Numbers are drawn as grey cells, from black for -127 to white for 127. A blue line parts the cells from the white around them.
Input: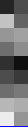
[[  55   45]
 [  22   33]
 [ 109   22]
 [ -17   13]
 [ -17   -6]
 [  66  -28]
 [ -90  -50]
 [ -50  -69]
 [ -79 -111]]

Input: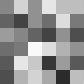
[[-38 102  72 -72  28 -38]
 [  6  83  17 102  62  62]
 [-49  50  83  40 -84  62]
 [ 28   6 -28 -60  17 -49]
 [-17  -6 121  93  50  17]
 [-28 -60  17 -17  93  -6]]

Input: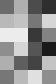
[[ 108  108  -71    3]
 [  14   86  -42 -101]
 [  57   67   -8   86]
 [  -8   57   96   14]
 [ -20   47  -51  -81]
 [  47  -32  -60   67]]

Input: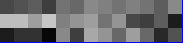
[[  61   61   30   70    0   20   30  -12   20  -55  -65  -34  -99]
 [ -55  -45  -34  -65  -12  -23    9    0  -12    0  -12  -34    9]
 [ -99  -77  -77 -120    9  -65   40   20  -23   30  -23  -87  -45]]

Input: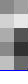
[[ 82 103]
 [  9  32]
 [ 64 -22]
 [ 44 -43]
 [  9 -77]]

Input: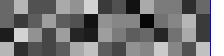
[[ -99   83   18  -57   30  -90  -99   30   -4  -34  -23  -90  -13   42
   -69]
 [ -23   54  -46  -46   42   18   83  -69  -46 -109   42   -4   -4  -81
   -23]
 [ -23  -69  -34   30  -34  -46 -109   18    6    6 -120  -13    6   54
   -69]
 [  54  -81  -46  -57  -34   42   65  -34  -57   18    6   74    6  -46
    65]]

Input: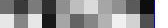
[[ 103    6  103 -103   38  -28    6   50  112   82  -47]
 [ -16  -69   -4  -80   15   62   91   38   15  -37 -114]]
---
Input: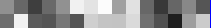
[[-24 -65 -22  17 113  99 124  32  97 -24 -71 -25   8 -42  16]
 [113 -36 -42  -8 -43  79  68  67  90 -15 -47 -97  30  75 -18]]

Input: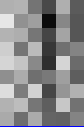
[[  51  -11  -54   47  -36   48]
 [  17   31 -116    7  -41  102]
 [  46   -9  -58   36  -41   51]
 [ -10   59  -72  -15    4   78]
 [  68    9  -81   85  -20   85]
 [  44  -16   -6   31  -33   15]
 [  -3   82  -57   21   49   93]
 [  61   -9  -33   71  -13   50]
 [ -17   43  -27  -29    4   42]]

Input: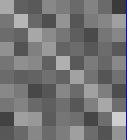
[[-31 -38   8  -3 -21   3 -21 -69  41]
 [ 54 -23 -48  20 -41  -4   6  32  -9]
 [-27  39  11  -9 -33 -53  -9   7 -19]
 [-44   0  26 -27 -19 -39 -19 -39  17]
 [ 15   8 -30  48 -38  -4 -24   9 -10]
 [-32 -28 -15 -28  34 -12 -42 -14 -20]
 [ -5 -55 -41   7 -20  33  -1 -50   8]
 [  3 -22 -32 -16 -40   0  40 -18  -9]
 [ 31  24 -35  -9 -16 -57 -17  79 -61]
 [-22   7 -20  -2  31 -19 -44  20 -40]]

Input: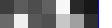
[[ -35  -50  -30  119  -87 -104  -66]
 [ 111  -39  -47   71   32  -80  -22]]

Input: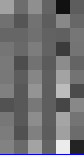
[[ -18   15  -27 -110  -34   34]
 [ -42  -13  -34    8  -24  -14]
 [ -25  -15  -29  -31   -9  -25]
 [ -22   -2  -28  -68  -11  -10]
 [ -50  -13  -36   12  -27   -6]
 [ -34    6  -32   35  -12   -7]
 [ -39   20  -33   60  -52    0]
 [ -39   -7  -33  -57    8  -45]
 [ -38   13  -33   37  -11   -8]
 [ -46    0  -35   32  -19   -3]
 [ -21   35  -28  108  -92    2]]

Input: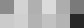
[[ 83  48  91  45  -5  11]
 [ 80  51  66  52 -88  75]]
